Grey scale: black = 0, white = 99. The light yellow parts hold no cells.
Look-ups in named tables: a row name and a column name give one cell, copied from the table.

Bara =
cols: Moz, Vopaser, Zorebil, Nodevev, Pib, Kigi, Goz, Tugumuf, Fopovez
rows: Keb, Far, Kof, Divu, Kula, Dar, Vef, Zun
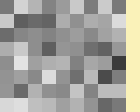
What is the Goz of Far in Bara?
67
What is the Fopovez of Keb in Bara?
47
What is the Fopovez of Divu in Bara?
59
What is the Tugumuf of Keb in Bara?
79
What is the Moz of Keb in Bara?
47
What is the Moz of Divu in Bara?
67
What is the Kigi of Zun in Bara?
69
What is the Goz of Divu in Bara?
43
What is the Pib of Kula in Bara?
70
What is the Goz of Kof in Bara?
53
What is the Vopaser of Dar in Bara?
62
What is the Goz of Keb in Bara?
48
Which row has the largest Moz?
Zun

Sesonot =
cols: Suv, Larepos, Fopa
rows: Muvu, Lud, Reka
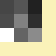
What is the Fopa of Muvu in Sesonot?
13
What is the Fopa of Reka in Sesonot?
54
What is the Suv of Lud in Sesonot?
29
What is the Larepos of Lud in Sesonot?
50
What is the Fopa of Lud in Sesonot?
18
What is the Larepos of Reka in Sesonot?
39
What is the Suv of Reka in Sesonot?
99
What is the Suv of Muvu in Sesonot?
27
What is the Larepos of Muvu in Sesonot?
33

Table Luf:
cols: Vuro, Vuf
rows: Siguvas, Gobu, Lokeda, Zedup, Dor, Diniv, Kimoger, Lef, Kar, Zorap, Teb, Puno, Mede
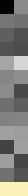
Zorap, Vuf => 61
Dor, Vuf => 83
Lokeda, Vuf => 31
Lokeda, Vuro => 37
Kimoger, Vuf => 28
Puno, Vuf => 27

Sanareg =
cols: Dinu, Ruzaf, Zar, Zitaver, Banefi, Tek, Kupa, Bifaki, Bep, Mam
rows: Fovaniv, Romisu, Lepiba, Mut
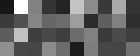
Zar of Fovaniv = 50
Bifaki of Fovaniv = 22
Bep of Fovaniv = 66
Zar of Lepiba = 24
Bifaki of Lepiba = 23
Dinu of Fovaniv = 9
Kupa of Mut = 49
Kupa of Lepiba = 50
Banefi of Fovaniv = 14
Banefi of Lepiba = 24
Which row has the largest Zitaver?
Mut

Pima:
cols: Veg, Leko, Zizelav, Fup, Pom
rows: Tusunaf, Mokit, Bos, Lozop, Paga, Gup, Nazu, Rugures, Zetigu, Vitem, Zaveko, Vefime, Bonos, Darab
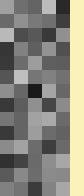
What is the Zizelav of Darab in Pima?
23
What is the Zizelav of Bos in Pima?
34
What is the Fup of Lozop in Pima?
57
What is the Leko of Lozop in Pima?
50
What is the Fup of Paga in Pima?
37
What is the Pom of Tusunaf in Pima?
16
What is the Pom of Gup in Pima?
44
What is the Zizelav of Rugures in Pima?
56
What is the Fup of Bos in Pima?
22
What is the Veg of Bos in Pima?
72
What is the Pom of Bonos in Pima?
53
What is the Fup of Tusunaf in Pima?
73
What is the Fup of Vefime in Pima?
55
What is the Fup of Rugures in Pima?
27
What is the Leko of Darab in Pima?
45
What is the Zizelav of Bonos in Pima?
42

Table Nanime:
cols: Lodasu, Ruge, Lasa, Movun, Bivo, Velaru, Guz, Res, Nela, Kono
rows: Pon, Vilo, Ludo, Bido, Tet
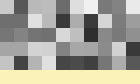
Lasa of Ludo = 45
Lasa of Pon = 72
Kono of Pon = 91
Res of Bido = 54
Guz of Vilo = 23
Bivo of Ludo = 84
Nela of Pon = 51
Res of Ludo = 53
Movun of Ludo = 44
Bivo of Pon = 42
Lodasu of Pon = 78
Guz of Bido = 64
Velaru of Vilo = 67
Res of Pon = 47
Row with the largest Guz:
Pon

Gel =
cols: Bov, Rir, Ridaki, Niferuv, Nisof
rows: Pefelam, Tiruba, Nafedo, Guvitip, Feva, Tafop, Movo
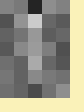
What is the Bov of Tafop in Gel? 46
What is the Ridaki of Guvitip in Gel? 60
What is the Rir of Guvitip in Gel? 53
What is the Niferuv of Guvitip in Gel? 49
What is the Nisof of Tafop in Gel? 44
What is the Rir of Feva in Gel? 38
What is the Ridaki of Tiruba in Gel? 79
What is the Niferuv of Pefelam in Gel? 55
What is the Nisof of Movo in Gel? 55
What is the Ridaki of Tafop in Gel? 53
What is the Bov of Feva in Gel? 43
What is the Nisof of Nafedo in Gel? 40
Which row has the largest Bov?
Pefelam

